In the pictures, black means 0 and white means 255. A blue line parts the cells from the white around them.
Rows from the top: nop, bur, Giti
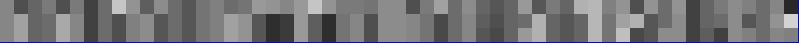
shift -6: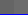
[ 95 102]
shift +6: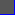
[92]
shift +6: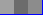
[167 114 146]

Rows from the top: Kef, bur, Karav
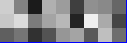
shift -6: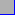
[170]
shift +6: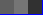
[101 123  55]
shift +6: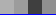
[182 162  69 150]
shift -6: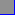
[138]
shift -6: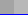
[158 178]
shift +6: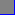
[136]
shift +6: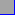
[170]

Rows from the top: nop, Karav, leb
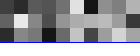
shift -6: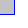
[189]
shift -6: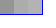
[143 166 173]
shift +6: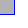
[185]
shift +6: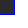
[49]
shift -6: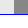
[227 129]
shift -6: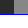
[ 37 129]
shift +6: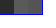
[49 96 90]

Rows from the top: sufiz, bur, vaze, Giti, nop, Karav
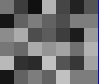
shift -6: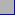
[173]
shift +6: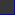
[61]
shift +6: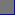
[125]
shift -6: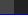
[63 28]

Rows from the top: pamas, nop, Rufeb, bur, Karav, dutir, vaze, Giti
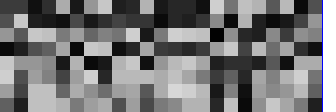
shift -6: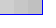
[201 193 186]
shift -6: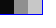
[  4 137 193]
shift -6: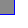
[131]
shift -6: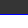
[47 47]

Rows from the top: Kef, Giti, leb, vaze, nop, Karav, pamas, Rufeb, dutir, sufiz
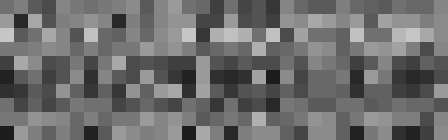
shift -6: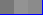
[114 141 133]
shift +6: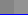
[139 153]
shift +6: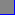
[139]

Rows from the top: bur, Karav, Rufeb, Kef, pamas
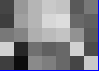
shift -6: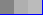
[126 169 181]
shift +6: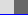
[227 110]
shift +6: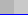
[187 207]
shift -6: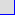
[215]
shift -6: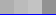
[169 181 189 140]

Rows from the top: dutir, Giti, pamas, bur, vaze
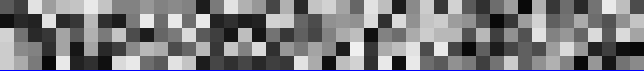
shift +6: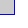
[210]
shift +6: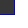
[61]
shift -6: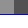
[139  76]

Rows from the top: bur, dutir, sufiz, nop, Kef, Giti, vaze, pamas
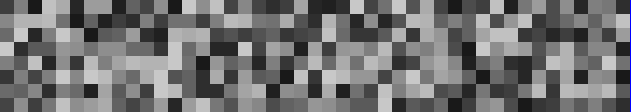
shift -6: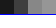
[ 19  56 129 144]
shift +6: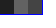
[ 38 104  74]

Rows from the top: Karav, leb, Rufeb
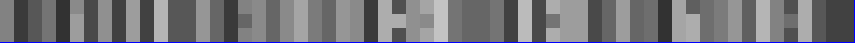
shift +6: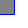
[136]
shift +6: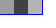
[163  71 187]
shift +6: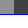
[150  71]
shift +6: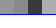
[156 144  64 179]
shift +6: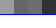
[163 108 116  56]
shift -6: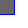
[96]
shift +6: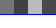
[122  71 193  79]

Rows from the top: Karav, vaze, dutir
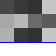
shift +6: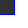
[55]
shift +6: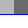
[189 112]
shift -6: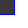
[51]

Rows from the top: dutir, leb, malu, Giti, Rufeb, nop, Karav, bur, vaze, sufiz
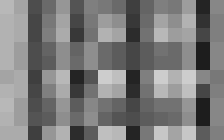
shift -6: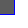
[86]
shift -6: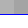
[172 158]
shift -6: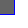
[94]
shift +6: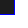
[35]
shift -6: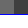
[100  57]

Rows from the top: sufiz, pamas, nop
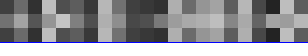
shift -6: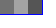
[107 157  79]
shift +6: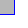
[189]
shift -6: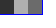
[ 43 169 101]
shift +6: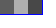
[ 99 181  78]
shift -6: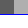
[ 87 169]
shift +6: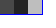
[ 78  41 196]
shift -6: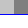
[190 121]

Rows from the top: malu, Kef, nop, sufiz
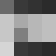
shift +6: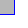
[189]
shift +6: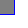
[133]
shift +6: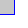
[205]
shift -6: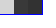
[207  51  44]
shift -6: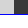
[207  51]
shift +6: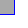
[175]
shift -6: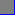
[121]

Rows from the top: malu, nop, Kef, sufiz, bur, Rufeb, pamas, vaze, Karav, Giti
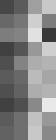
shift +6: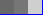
[110 124 213]
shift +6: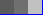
[ 97 117 199]
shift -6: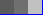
[ 85 105 187]
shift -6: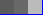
[ 85  98 181]
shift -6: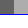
[ 92 167]

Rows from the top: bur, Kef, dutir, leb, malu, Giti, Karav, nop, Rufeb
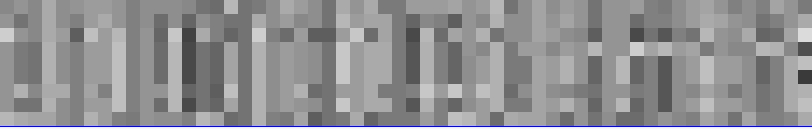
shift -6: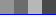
[142 102 177  67]
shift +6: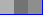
[183 121 148]
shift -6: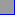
[150]
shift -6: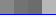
[130 109 102 177]
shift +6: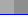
[176 148]
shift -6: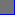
[109]

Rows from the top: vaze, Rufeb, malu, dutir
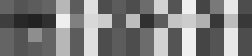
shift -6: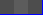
[71 86 71]
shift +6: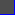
[83]
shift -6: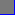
[115]
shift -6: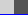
[204  78]
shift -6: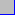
[183]

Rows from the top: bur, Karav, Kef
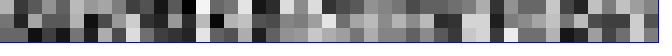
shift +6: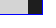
[218 218  36]
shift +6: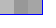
[192 158 171]
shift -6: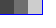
[ 63 105 199]
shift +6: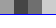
[164  75 117 211]
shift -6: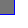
[111]

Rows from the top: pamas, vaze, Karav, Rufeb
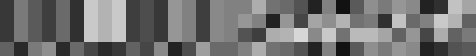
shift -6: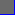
[100]
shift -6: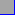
[159]
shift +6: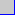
[207]
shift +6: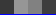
[ 62 156 135  68]

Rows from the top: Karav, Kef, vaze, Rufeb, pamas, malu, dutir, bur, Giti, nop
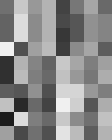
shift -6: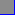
[133]
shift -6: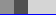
[139  74 207 207]
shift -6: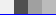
[234  74 154 181]
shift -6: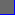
[99]
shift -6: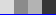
[214 133 173  49]

